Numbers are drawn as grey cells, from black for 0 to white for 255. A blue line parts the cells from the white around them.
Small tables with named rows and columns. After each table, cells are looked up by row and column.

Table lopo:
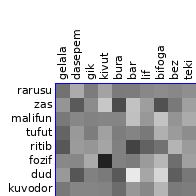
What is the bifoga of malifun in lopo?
195
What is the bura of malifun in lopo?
133
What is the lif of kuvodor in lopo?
136
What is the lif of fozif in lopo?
155
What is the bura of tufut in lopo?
125
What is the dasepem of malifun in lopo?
135
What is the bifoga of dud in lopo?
214
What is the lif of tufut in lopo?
121
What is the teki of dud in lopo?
120
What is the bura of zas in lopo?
75
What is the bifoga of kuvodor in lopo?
181
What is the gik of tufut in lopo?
125
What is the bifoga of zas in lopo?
81
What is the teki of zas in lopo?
160
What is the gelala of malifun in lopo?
121
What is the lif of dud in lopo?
166
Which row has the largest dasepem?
rarusu

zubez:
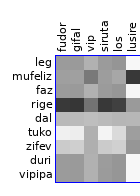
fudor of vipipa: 155
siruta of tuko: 244
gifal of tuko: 237
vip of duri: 177
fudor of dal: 185
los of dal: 182
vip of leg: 177
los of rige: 64
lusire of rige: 154
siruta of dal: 186
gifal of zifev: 207
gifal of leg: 154
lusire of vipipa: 247
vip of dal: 190
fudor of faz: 155
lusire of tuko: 158
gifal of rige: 54
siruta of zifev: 203

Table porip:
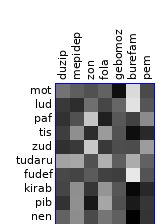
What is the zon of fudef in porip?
91
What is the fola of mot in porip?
98
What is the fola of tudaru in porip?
176
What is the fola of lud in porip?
70
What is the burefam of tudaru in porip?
172
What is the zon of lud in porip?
111
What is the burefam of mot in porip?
218
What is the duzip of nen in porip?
98
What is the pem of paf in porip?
139
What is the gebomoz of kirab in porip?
86

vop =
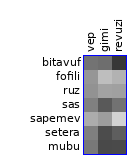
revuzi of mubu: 74
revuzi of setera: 94
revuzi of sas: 114
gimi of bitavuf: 110
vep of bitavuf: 115
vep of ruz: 146
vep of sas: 128

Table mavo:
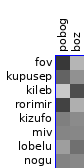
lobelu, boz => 112
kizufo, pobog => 127
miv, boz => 135
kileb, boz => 77
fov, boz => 181
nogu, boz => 136
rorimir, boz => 175
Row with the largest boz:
fov

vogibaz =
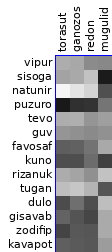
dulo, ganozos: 111
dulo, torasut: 76
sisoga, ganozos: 169
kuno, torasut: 78
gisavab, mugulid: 170
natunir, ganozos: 228
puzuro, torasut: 25
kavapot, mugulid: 156
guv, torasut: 149
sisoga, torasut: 163
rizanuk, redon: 144
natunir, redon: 212
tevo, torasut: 173
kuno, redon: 108
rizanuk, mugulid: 194
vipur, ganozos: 168
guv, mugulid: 145
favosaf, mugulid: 169
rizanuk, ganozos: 164

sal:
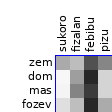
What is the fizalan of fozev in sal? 190
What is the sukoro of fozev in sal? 223
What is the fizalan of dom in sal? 158
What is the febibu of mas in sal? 59
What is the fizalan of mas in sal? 132
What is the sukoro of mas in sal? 244
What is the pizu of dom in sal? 212
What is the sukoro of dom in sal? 247
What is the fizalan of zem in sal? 189
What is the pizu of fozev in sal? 171
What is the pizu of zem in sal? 134
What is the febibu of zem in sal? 81
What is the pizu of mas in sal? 212
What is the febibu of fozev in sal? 39
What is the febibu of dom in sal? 39
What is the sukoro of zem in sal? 170

